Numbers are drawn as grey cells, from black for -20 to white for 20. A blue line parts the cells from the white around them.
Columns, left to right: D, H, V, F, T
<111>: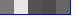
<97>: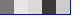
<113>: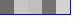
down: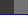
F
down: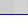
T

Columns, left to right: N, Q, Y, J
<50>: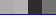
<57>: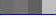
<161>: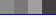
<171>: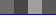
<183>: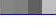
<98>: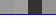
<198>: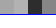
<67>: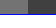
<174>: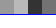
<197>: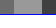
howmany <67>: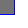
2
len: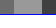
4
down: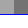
N
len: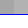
2
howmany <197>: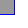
2
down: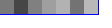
Q
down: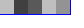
J

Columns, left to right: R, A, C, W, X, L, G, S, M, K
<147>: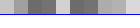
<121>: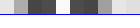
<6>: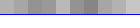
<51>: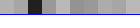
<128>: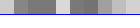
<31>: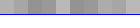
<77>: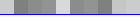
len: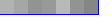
7
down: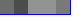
L
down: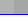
M

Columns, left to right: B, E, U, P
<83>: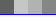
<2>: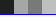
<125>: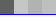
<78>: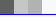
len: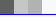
4
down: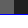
B
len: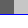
2

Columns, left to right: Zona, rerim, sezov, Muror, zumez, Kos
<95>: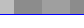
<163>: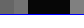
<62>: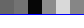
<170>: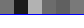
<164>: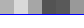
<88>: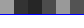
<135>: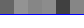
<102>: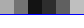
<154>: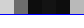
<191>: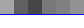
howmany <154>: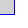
1
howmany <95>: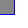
0
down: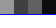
zumez
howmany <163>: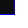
0

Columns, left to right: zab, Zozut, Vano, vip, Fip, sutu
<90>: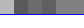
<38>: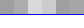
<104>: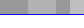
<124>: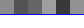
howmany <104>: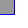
3
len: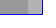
3

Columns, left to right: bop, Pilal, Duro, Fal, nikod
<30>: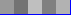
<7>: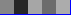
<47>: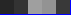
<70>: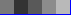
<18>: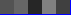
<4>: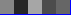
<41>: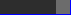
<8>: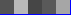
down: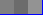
Fal
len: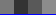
4
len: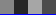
4
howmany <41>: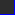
4
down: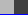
nikod

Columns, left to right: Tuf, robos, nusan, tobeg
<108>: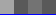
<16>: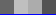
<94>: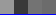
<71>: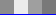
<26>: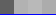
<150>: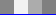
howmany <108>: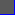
2
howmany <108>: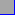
1

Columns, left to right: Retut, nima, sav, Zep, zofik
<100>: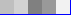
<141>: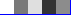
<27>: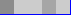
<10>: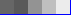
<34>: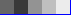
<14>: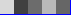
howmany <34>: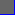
1
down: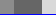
Retut
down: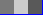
nima
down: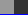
Zep
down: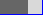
Retut
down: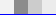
zofik
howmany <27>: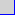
0

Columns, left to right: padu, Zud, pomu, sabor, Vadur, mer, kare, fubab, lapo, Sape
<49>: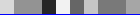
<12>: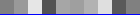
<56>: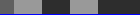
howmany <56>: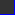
0
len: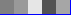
5
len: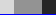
4
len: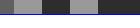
10
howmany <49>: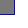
2
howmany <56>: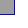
0

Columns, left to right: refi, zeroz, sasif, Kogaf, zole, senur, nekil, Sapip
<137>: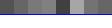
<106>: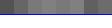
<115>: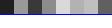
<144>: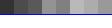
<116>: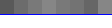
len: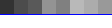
8
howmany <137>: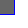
2
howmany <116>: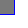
2
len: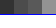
4
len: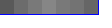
7

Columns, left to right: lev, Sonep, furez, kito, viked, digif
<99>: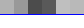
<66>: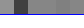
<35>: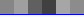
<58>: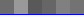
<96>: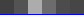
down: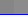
digif
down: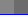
lev
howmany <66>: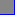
3

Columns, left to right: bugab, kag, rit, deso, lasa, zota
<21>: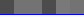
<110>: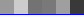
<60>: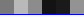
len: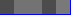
5
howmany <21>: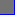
3
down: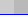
kag
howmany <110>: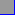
1
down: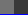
zota
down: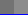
rit

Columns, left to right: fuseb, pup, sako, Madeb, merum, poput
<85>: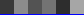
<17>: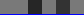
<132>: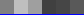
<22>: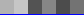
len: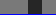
4
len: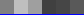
6
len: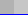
2
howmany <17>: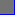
0
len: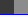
2

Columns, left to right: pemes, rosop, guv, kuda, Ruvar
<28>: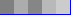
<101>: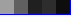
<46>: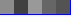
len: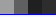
4
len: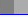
2

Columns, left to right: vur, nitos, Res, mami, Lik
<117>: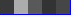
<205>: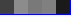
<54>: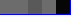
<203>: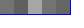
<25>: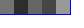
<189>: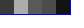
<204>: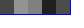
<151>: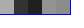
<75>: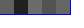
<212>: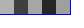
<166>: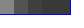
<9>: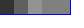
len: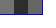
3
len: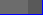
3
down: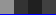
nitos
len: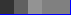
5
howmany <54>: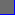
3

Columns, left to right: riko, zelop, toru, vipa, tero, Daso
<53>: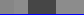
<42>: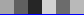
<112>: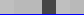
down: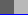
zelop
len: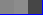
3
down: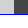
vipa
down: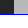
toru
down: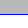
Daso
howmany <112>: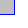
2
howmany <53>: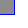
3

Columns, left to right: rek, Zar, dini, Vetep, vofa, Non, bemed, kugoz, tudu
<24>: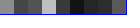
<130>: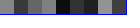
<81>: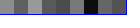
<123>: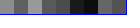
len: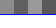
4
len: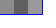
3
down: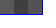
tudu

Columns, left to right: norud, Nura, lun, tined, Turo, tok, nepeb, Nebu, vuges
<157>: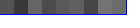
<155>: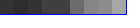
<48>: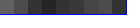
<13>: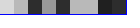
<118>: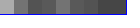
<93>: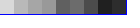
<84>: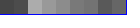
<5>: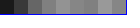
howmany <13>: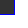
0
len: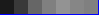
7
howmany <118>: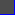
0

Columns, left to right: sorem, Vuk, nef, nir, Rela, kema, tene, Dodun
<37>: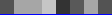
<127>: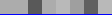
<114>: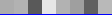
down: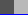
Dodun
